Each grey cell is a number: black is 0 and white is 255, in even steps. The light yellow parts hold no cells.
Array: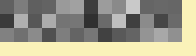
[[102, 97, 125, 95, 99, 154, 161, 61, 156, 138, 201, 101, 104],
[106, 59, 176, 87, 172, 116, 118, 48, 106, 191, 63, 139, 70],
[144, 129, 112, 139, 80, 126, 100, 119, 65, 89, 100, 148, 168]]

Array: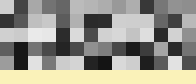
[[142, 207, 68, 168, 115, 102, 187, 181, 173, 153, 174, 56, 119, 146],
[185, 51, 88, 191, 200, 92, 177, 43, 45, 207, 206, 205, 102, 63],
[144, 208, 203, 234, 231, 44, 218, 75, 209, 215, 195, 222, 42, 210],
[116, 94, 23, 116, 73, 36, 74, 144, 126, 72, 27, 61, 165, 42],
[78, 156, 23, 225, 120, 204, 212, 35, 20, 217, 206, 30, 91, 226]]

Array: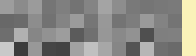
[[122, 157, 139, 155, 117, 127, 115, 132, 164, 141, 121, 117, 120],
[116, 104, 107, 141, 114, 132, 155, 118, 152, 116, 125, 154, 131],
[128, 110, 177, 134, 146, 157, 91, 112, 151, 137, 146, 79, 127],
[106, 201, 60, 152, 70, 67, 162, 192, 167, 134, 84, 182, 111]]

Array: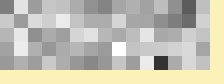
[[191, 126, 227, 156, 198, 193, 172, 145, 132, 166, 176, 162, 189, 144, 92],
[209, 202, 156, 219, 206, 235, 195, 173, 172, 213, 166, 165, 143, 126, 108],
[195, 182, 231, 144, 171, 159, 213, 225, 183, 170, 189, 229, 168, 173, 207],
[165, 162, 236, 176, 151, 171, 182, 165, 155, 255, 195, 201, 202, 210, 217],
[193, 153, 176, 157, 201, 173, 151, 136, 151, 197, 157, 235, 51, 171, 215]]

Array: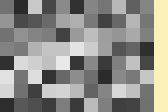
[[133, 114, 42, 201, 71, 138, 49, 133, 118, 184, 96],
[118, 149, 74, 85, 106, 164, 175, 121, 65, 104, 182],
[128, 114, 145, 132, 125, 65, 154, 189, 158, 149, 169],
[47, 130, 122, 178, 196, 196, 228, 204, 159, 85, 100],
[70, 48, 218, 207, 192, 233, 54, 136, 58, 128, 193],
[198, 225, 117, 222, 50, 104, 141, 111, 43, 137, 120],
[114, 213, 113, 63, 207, 211, 185, 99, 133, 215, 192],
[113, 45, 88, 79, 61, 125, 58, 187, 127, 63, 67]]

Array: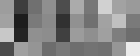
[[154, 157, 61, 112, 143, 77, 171, 119, 209, 162],
[122, 162, 29, 122, 138, 49, 145, 112, 162, 192],
[109, 200, 36, 144, 141, 64, 156, 143, 160, 126],
[235, 75, 160, 149, 109, 121, 110, 115, 112, 150]]

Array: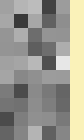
[[156, 161, 181, 188, 66],
[142, 167, 57, 167, 97],
[147, 149, 174, 109, 148],
[173, 148, 146, 94, 110],
[231, 161, 165, 184, 79],
[155, 165, 136, 144, 156],
[101, 123, 75, 138, 121],
[104, 116, 113, 141, 126],
[121, 75, 126, 144, 142],
[134, 100, 133, 180, 96]]
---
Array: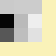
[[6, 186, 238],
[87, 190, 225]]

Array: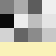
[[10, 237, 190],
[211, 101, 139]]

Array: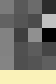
[[98, 85, 75],
[130, 63, 144]]

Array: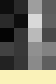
[[42, 13, 217],
[4, 55, 186]]

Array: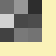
[[209, 72, 76],
[65, 121, 115]]

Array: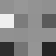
[[239, 124, 146],
[145, 144, 147]]

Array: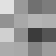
[[146, 168, 180],
[208, 143, 59]]

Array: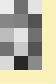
[[134, 129, 82],
[188, 228, 111]]

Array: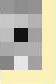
[[199, 193, 179],
[190, 19, 160]]
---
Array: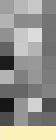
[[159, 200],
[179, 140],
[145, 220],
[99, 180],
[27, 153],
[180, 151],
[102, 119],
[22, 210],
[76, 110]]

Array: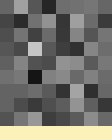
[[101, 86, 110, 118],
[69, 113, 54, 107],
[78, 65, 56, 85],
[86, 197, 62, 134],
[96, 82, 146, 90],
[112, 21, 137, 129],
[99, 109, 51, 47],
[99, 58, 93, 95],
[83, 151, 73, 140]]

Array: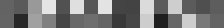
[[99, 153, 81, 86, 68, 219, 206, 79],
[100, 161, 69, 110, 57, 205, 102, 121]]

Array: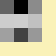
[[100, 139],
[205, 193],
[160, 152]]

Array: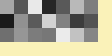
[[167, 233, 89, 126],
[26, 90, 129, 83],
[111, 124, 235, 133]]

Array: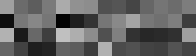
[[160, 93, 171, 141, 85, 102, 108],
[14, 135, 3, 52, 137, 119, 126],
[178, 104, 192, 141, 128, 39, 48],
[101, 30, 99, 61, 75, 67, 83]]

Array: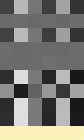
[[66, 117, 163],
[106, 106, 104],
[65, 118, 159],
[108, 107, 105],
[107, 107, 108],
[46, 121, 187],
[146, 98, 55],
[42, 121, 186],
[45, 120, 187]]
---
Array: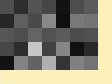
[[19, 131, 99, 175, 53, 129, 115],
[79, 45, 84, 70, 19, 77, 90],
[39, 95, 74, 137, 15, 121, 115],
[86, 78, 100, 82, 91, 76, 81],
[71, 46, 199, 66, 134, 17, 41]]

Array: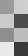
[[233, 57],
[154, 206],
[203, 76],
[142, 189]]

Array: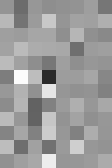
[[145, 159, 168, 237, 150, 151, 155, 171],
[148, 108, 151, 142, 145, 147, 158, 118],
[184, 116, 155, 200, 149, 162, 160, 175],
[159, 156, 166, 166, 143, 182, 144, 137],
[162, 187, 172, 170, 168, 111, 156, 159],
[187, 161, 142, 119, 159, 143, 151, 148],
[125, 252, 189, 42, 157, 157, 166, 135],
[152, 178, 145, 230, 150, 145, 147, 129],
[140, 181, 98, 129, 155, 175, 151, 168],
[187, 151, 99, 198, 147, 163, 144, 151],
[132, 166, 129, 204, 151, 129, 173, 150],
[189, 110, 161, 113, 154, 207, 151, 147]]

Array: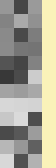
[[216, 81, 178],
[151, 70, 154],
[131, 170, 145],
[138, 74, 125],
[139, 118, 116],
[84, 69, 130],
[56, 75, 204],
[163, 156, 168],
[215, 213, 211],
[199, 218, 78],
[74, 88, 156],
[183, 151, 96]]

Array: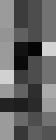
[[155, 55, 95, 83],
[155, 60, 77, 114],
[155, 60, 77, 114],
[148, 96, 77, 114],
[155, 18, 5, 211],
[155, 10, 77, 114],
[209, 60, 77, 114],
[155, 99, 46, 171],
[34, 30, 42, 157],
[155, 106, 77, 114]]

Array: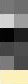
[[123, 72],
[118, 109],
[210, 157],
[3, 30],
[69, 77]]

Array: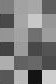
[[87, 182, 19, 204],
[126, 162, 167, 94],
[73, 166, 200, 150],
[149, 162, 112, 157],
[66, 155, 72, 84],
[174, 98, 104, 75]]
